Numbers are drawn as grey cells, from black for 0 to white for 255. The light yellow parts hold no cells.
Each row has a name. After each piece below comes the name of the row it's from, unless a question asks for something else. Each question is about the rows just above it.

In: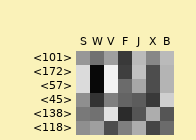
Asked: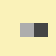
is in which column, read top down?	X
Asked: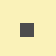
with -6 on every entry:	[71]
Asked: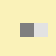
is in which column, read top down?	V
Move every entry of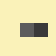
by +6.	[98 63]
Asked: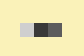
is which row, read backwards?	<45>
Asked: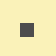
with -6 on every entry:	[71]
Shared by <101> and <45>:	[57]

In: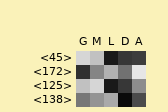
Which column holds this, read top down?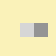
M
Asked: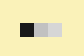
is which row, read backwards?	<45>
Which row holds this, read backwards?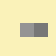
<138>
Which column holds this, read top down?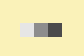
A

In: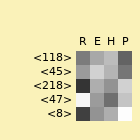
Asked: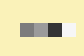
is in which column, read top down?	R
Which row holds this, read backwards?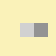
<218>
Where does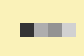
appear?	<218>

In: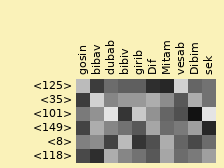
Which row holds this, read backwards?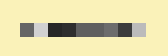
<125>
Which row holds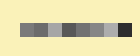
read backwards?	<118>
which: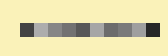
<149>
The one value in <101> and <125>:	[101]
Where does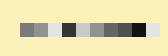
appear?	<101>
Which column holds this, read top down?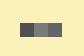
vesab

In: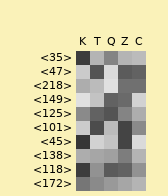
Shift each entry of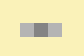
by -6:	[174 126 174]
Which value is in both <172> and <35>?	[180]
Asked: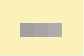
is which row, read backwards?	<138>
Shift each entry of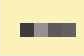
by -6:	[ 54 140  85  92]
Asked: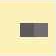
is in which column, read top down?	Z
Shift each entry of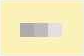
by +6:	[179 193 230]
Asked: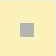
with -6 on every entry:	[174]

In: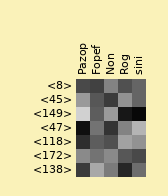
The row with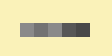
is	<172>
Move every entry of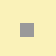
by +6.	[160]
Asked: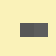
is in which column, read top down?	Fopef
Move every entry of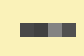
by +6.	[ 79  71 137  86]

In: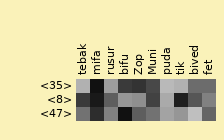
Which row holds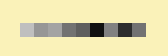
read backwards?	<47>
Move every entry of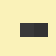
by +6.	[64 57]

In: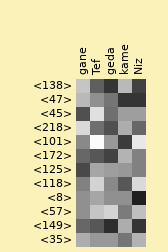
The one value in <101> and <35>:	[152]
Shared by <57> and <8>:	[144]
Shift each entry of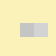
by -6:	[191 205]
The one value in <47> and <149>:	[53]
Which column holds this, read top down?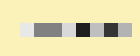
Niz
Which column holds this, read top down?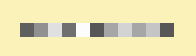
Tef

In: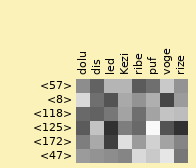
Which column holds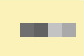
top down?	dis
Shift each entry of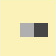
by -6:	[169  64]
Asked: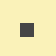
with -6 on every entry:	[64]

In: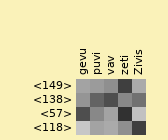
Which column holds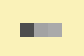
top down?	vav
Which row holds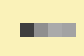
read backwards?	<118>
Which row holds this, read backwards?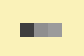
<149>
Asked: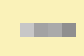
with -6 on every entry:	[193 157 164 137]
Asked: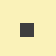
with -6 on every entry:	[57]
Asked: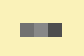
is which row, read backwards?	<138>
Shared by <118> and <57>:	[163]

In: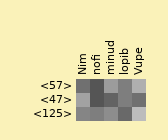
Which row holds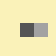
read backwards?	<47>
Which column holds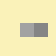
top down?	Nim
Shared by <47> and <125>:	[126]
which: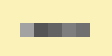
<47>
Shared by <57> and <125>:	[126]

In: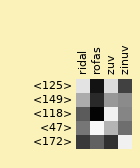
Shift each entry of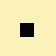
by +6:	[10]
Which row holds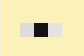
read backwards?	<125>
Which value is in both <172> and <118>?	[241]

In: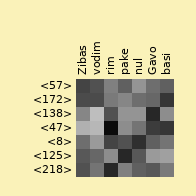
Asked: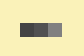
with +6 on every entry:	[ 74  87 134]
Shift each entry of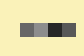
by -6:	[ 97 135  33  82]
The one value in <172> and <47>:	[54]

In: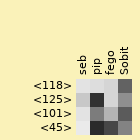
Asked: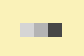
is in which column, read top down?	fego
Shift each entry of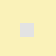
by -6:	[221]
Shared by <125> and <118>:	[213]
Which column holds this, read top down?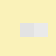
seb
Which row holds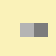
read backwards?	<101>
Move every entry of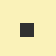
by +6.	[55]

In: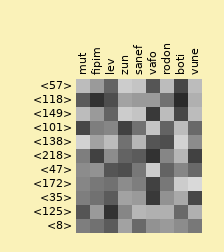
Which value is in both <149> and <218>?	[99]
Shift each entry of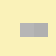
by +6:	[188 182]
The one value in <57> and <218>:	[99]
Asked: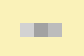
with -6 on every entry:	[204 156 182]

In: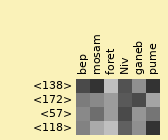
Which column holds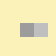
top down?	foret
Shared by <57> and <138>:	[74]

